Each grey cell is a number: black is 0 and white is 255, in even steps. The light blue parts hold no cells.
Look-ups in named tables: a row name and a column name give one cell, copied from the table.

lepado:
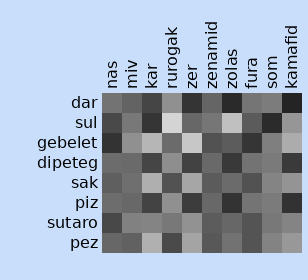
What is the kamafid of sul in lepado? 150
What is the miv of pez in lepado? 97
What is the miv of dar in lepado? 99
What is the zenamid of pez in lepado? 88
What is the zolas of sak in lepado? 107
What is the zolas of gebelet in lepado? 92
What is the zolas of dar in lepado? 42
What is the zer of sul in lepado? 103
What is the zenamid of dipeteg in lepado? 105
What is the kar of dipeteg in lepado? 69
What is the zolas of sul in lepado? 192
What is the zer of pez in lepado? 164
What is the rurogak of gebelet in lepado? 107
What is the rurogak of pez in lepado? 74
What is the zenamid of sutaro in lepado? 92
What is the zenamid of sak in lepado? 91
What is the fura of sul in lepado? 91
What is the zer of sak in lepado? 166
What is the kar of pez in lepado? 176

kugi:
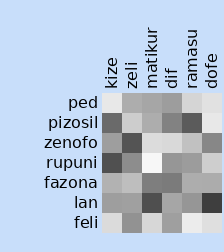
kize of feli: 219
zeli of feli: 146
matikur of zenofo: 220
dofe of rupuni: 206
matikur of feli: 215
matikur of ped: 166
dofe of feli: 223
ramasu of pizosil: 91
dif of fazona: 123
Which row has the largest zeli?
pizosil

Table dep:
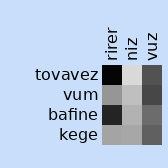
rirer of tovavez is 5
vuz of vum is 71
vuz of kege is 96
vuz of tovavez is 82
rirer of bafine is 36
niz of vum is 191
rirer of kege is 164
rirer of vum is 150
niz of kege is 167
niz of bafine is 178
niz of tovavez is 217
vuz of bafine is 108
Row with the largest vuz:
bafine

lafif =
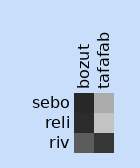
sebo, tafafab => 171
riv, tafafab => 54
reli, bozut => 44
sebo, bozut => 40
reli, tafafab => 195
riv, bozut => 92
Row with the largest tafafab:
reli

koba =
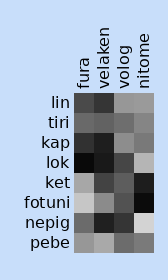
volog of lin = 151
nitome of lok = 181
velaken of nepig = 32
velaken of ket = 67
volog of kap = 141
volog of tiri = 110
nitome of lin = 154
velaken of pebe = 169
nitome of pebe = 122
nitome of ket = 29
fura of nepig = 107
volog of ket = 93
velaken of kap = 30
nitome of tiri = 133
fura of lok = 9
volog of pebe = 108
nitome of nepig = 211
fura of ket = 167
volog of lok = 70
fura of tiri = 105

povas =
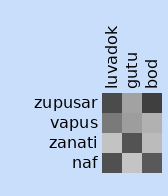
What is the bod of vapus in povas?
177
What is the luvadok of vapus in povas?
122
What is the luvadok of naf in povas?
80
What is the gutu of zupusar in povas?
162
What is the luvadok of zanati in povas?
195
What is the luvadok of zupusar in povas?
75
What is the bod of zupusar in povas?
63
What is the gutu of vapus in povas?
157
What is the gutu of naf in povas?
196
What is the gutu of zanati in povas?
83
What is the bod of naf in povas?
89
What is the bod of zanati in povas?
187

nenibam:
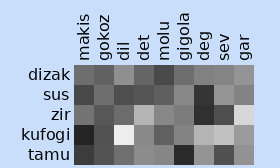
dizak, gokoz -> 97
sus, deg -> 53
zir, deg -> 48
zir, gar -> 215
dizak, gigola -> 110
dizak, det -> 101
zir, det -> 180
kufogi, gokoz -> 82
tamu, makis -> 60
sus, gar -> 131
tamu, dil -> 111
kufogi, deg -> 180
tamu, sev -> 80
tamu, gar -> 146
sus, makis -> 72
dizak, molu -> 74
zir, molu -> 136

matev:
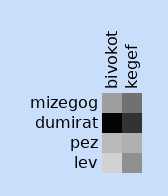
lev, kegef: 144
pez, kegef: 175
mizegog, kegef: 113
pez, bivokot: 185
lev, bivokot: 210
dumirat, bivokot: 4
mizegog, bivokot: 158
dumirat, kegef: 51

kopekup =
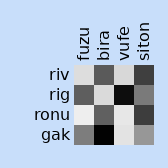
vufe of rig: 13
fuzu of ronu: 238
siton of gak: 151
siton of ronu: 61
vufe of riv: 216
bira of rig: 218
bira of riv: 90
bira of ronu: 96
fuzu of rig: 94

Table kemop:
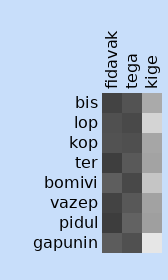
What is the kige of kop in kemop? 166
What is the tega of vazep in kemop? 88
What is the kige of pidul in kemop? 159
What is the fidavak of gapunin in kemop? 92
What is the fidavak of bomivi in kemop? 94
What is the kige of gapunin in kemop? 230
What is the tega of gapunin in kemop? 80

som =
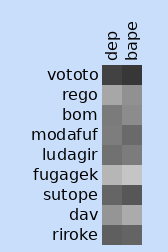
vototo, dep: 66
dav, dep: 149
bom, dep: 123
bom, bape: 140
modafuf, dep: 125
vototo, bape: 55
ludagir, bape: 124
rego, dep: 167
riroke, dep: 95
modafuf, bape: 106
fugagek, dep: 182
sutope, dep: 101
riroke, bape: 100
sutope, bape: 87
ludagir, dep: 113
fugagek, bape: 197

